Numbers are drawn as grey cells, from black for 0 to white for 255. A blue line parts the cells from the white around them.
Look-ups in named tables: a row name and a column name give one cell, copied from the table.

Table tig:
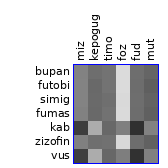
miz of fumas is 129
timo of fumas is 114
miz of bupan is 130
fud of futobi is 109
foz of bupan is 219
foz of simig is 217
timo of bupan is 115
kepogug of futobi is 105
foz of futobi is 219
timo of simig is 111
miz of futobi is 131

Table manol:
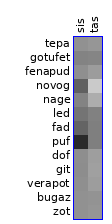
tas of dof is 158
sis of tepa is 145
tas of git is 160
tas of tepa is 150
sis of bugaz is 145
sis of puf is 42
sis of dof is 142
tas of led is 129
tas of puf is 127
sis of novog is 96
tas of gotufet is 133
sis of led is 116
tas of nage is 173
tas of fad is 127
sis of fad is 100
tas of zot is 149
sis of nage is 131

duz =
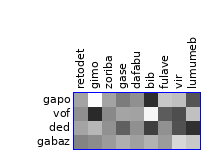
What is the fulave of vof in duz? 92
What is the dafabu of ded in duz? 144
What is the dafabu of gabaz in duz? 160
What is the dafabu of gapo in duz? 144
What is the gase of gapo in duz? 124
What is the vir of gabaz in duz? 215
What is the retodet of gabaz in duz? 131
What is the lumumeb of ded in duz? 48
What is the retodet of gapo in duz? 163
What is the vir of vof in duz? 78
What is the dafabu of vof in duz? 162

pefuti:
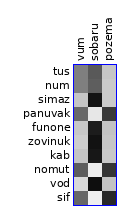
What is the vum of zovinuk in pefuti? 205
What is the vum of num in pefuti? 127
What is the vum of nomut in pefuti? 93
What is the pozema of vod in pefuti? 195
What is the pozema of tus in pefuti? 198
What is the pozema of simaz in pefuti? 202
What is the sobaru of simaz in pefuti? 19
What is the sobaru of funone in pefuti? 28
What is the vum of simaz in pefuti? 197
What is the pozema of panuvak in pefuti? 57

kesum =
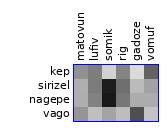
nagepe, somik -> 24
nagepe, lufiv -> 130
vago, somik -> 164
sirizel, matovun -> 175
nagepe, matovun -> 174
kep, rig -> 132
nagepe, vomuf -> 172
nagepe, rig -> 119
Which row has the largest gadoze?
kep

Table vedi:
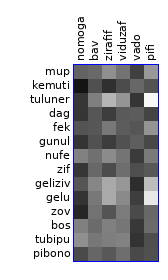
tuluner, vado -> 53
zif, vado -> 78
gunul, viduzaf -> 81
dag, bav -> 86
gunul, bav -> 81
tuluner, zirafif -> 181
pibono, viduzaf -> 110
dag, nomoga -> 53
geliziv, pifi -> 189
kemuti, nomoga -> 20
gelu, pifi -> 232
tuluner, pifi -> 248
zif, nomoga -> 54
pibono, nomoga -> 74
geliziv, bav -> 134
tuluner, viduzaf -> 149
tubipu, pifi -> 78
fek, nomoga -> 83
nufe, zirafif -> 139
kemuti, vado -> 103

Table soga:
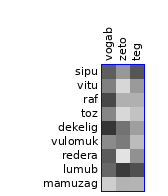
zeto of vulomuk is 123
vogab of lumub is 103
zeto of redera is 227
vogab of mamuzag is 206
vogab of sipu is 94
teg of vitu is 154
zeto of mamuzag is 179
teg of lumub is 80
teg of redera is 145
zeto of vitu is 215
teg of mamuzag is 180
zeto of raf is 176
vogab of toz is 134
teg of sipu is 86
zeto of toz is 216
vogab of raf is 72
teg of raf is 176
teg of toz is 194
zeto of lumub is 59
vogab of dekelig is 53

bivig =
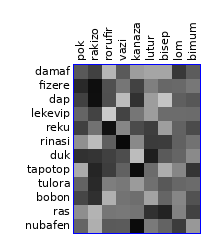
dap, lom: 95
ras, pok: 142
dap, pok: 65
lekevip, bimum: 107
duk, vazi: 77
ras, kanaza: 116
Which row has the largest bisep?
dap

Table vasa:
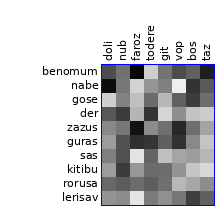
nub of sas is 80
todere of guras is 53
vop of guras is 49
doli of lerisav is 148
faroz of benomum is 8
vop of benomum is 76
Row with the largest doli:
gose

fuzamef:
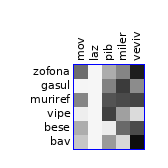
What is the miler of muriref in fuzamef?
74
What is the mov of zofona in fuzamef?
109
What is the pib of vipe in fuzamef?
65
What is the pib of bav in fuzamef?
154
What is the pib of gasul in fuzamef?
130
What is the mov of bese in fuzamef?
173
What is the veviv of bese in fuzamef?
75
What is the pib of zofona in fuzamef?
172
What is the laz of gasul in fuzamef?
246
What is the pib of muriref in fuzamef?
83
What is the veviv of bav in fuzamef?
14
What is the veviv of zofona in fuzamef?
29
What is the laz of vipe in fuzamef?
246
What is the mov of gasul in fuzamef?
245
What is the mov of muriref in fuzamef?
133
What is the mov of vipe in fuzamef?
238
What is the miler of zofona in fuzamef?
133
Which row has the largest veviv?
vipe

